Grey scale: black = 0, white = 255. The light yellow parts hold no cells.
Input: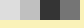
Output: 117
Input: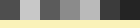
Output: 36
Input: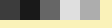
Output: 173
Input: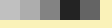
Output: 100
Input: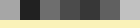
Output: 193
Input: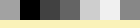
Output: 135
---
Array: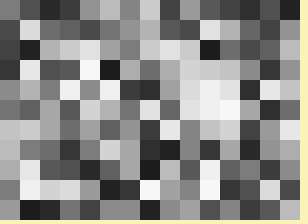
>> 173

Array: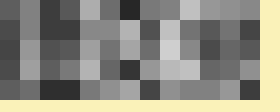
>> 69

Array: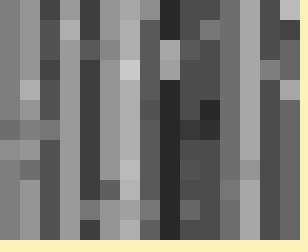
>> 126

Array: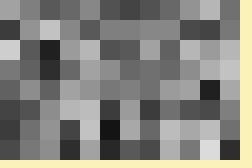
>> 68

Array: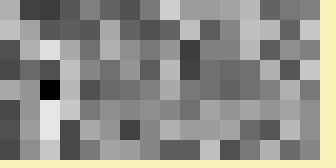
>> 73

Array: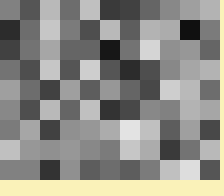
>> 123

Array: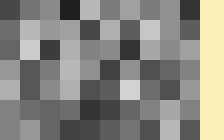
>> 175

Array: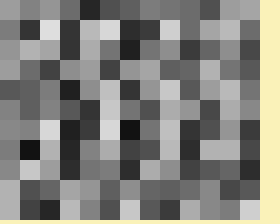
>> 136

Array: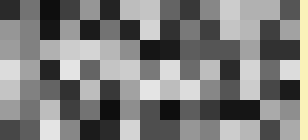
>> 196
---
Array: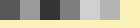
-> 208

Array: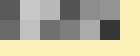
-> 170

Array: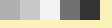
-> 113

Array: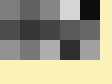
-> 47

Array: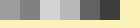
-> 98

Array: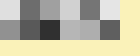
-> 174

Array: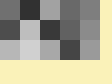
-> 69

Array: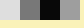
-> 8

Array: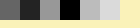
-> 188

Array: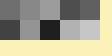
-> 178
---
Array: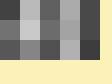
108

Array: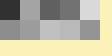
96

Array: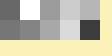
155

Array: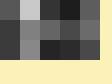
101

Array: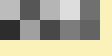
181

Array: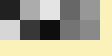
228

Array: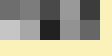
73
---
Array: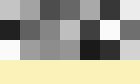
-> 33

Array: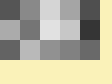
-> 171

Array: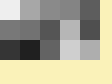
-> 120

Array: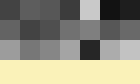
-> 99

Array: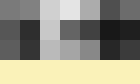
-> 86

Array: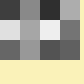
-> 224
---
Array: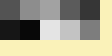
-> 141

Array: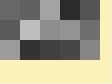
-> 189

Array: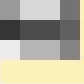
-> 76

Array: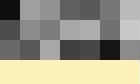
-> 139

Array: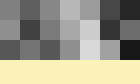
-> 65

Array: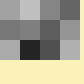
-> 127
